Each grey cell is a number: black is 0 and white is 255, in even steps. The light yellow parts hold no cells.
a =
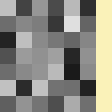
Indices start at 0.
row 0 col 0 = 191
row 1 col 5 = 100
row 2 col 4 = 102
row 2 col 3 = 119
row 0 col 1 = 67
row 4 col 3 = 186
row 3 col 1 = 155
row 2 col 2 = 138
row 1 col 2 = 125
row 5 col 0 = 193
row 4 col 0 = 109
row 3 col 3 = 160
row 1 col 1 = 135
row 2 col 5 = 134

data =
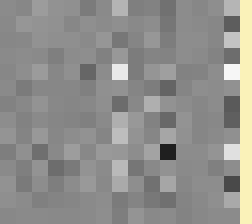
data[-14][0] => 139
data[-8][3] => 136
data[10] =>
[138, 127, 147, 109, 122, 147, 139, 185, 118, 137, 146, 138, 139, 128, 141]
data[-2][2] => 128
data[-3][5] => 153
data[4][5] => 102
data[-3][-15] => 146
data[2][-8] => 119
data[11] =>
[146, 122, 141, 126, 140, 153, 137, 170, 142, 113, 166, 135, 141, 141, 73]
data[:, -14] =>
[135, 150, 136, 140, 142, 123, 136, 130, 132, 144, 127, 122, 139, 138]
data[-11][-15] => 138
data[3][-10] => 142
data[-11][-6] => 132
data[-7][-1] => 95
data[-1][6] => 142
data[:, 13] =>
[142, 135, 135, 131, 141, 140, 140, 136, 138, 148, 128, 141, 143, 139]
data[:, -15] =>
[139, 137, 135, 138, 135, 138, 130, 141, 148, 126, 138, 146, 143, 136]
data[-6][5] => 146
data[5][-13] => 135
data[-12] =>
[135, 136, 146, 143, 143, 138, 150, 119, 133, 151, 125, 141, 141, 135, 195]
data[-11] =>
[138, 140, 138, 127, 140, 142, 129, 152, 124, 132, 131, 141, 138, 131, 109]
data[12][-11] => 134
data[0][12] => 135
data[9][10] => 31
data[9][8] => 141
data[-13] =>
[137, 150, 147, 145, 135, 143, 139, 143, 137, 141, 118, 140, 138, 135, 93]
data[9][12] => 140
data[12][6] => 141

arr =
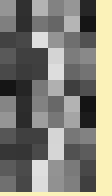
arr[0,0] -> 149
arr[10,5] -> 72
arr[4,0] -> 73
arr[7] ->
[149, 43, 158, 119, 165, 27]
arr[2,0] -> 66
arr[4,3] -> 221
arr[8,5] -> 130
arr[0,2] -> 179
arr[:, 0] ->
[149, 127, 66, 89, 73, 21, 133, 149, 86, 54, 91, 112]
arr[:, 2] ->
[179, 117, 223, 64, 63, 121, 130, 158, 64, 74, 223, 220]
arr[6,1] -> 45
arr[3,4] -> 124
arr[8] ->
[86, 64, 64, 213, 119, 130]
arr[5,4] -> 62
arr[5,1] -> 37
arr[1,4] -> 181
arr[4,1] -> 59
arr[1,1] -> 46

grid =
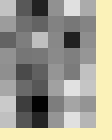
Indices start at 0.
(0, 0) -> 195
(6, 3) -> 125
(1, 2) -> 99
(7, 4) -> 224
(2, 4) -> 32
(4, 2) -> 96
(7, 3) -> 149
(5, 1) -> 106
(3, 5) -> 150
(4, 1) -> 74
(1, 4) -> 119
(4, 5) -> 193
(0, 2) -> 33
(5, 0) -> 167

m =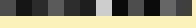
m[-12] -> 76
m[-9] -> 90
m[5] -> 30
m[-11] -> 21

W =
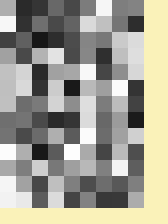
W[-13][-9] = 174
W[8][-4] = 251
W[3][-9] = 161
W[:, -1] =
[131, 45, 219, 222, 215, 52, 66, 27, 208, 78, 94, 127, 172]
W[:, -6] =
[104, 73, 45, 227, 161, 204, 211, 42, 175, 91, 120, 191, 219]
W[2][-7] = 23
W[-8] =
[191, 217, 51, 204, 25, 185, 159, 251, 52]
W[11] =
[245, 162, 71, 191, 127, 77, 109, 88, 127]
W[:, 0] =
[174, 247, 65, 161, 193, 191, 192, 111, 115, 252, 168, 245, 242]
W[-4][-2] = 186
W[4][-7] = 42
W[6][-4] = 222
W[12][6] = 56
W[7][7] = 155
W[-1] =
[242, 233, 92, 219, 68, 130, 56, 57, 172]
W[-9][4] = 167
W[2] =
[65, 96, 23, 45, 76, 133, 120, 202, 219]
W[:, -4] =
[124, 218, 133, 135, 248, 185, 222, 219, 251, 170, 184, 77, 130]
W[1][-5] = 99
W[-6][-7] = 74
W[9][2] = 24
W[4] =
[193, 212, 42, 161, 167, 248, 70, 142, 215]

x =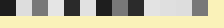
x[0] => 29
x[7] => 120
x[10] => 223
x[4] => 42

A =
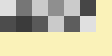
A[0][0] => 223
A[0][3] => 143
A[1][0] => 76
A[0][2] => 202

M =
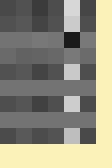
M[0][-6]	73
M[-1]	[75, 89, 76, 83, 190, 73]
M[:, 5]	[70, 78, 121, 107, 78, 115, 75, 115, 73]
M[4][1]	87
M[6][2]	65
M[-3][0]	78
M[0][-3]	77
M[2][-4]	120
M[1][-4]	68
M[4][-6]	81
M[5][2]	115
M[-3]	[78, 85, 65, 79, 205, 75]
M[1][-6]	81
